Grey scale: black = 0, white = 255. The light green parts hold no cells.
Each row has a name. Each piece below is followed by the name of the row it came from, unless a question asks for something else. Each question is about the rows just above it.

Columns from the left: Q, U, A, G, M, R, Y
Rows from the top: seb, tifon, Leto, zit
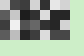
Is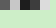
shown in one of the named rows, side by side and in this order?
no
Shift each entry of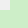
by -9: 231
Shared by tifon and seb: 49
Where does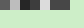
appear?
zit
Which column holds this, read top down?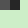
A
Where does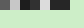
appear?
tifon
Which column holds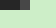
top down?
R

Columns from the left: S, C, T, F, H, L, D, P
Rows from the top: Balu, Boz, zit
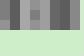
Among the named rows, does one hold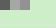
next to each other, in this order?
yes
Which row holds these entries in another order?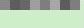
Boz
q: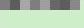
Boz
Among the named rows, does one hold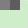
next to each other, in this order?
yes
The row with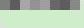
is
Balu
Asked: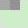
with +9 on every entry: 176	155
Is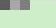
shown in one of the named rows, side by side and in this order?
yes

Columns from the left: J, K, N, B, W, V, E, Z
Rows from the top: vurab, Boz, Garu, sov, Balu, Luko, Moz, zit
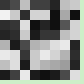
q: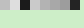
Moz
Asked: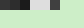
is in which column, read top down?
K

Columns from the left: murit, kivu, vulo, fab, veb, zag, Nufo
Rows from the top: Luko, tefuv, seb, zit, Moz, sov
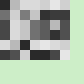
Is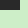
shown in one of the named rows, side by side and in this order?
yes
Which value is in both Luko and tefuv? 208
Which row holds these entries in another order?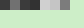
tefuv
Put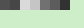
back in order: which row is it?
zit
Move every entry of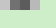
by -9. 188	104	83	176
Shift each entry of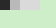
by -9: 32	176	209	209
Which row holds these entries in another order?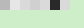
Moz

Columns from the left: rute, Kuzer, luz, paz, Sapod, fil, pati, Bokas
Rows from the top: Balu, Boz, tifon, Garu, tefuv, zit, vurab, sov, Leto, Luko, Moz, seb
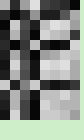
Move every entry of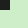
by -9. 21
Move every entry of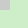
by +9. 212
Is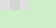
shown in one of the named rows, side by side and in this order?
yes
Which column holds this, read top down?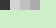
Bokas

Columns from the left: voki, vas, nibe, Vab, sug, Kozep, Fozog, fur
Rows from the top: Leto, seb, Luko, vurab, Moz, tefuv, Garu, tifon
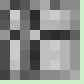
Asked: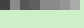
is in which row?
tifon
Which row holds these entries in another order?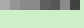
tifon
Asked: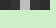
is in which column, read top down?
Vab
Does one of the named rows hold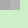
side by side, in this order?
no
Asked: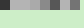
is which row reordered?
Luko

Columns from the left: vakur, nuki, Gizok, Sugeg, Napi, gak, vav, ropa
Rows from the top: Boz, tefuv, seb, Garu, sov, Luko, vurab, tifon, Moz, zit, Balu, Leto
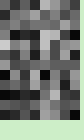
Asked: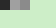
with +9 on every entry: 50	169	148
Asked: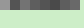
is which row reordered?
Balu
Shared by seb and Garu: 127

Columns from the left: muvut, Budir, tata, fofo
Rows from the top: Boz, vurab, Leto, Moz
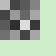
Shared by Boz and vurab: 68
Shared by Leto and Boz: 90
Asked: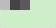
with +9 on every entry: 197	77	99
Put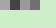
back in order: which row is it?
Moz

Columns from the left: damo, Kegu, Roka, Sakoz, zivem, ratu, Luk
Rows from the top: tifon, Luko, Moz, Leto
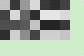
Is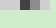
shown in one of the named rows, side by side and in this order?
no
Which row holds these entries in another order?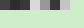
tifon
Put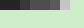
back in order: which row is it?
Moz

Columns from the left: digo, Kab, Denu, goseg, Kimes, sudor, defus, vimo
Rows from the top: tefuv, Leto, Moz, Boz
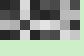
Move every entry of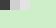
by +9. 70	217	236
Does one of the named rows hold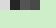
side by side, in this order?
yes
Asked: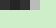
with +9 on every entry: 58	46	58	196
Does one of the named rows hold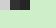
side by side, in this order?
yes

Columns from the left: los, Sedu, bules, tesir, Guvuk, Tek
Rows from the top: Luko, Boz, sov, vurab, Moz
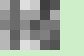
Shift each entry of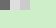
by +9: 116	231	212
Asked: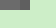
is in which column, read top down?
Sedu
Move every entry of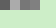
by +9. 104	180	128	137
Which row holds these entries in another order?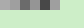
Boz
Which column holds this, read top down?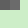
Sedu

